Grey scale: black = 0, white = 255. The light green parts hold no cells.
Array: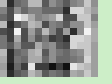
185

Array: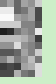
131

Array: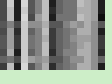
75

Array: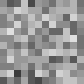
140

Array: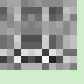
152
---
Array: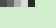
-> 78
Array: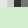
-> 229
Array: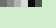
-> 111
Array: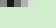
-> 138
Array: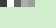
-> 59
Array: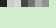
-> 33
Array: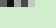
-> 101
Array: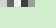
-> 211
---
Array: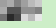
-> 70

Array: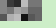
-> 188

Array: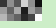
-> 99

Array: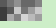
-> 131

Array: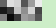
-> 54

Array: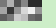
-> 203
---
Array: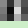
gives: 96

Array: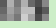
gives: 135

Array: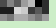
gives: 156

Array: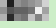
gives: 194

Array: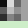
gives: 161

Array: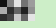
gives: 228
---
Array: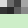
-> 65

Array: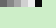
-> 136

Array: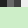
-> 105

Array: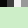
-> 153

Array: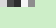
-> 141

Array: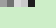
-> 158

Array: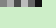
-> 102

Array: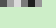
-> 122

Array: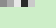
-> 172

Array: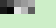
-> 49
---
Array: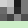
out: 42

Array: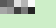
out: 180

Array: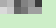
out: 145

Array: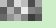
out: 133

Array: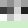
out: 210

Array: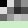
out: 44

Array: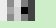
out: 4
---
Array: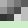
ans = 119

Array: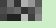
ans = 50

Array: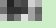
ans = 84

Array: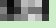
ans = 85

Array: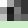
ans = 81

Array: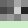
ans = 167

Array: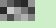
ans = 54

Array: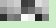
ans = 205
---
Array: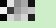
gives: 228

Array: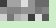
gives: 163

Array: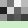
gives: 118

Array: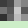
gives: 74

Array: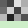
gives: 65

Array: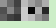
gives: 106
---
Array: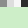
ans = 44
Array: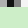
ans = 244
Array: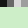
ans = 158
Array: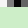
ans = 99
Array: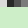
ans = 123
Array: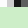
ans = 94
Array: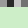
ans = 114
